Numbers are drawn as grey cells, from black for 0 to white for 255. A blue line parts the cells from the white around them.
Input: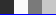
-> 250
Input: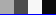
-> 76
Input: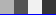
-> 84
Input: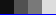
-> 81
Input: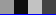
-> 13
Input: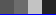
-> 108
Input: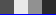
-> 233
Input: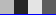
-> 37
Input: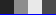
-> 141
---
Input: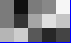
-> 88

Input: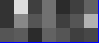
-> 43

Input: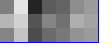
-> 76

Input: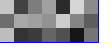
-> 59

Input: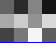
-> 245

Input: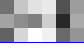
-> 254
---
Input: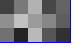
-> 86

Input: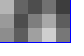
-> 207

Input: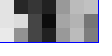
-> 187

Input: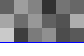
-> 76

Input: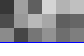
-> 110

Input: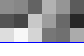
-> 112

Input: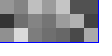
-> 73

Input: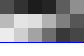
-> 56

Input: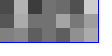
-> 144

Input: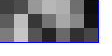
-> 48
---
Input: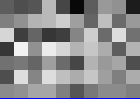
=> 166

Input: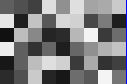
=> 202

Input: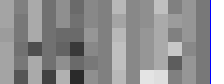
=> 170

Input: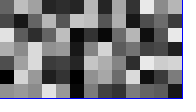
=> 139

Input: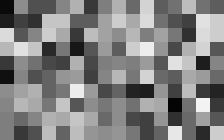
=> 80

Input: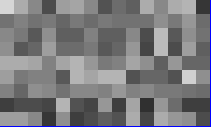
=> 136

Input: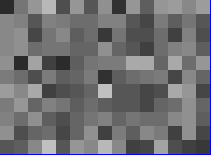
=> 136

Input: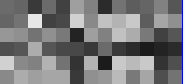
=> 159

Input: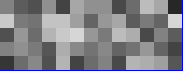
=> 136
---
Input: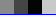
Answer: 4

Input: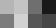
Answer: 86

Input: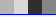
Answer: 47

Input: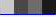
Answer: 108

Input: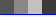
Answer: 193

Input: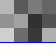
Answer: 56

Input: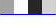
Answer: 39

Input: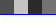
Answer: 43

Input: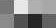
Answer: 38

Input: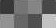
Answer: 79
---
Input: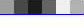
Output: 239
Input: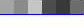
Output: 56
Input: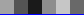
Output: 198
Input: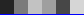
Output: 71
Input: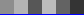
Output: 99
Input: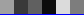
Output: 219
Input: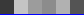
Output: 177
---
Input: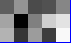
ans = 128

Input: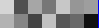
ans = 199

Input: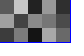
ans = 138

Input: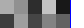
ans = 45

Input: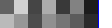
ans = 57

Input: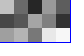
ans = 165

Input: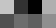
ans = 50

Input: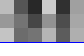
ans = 146

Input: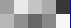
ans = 196

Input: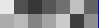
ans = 112
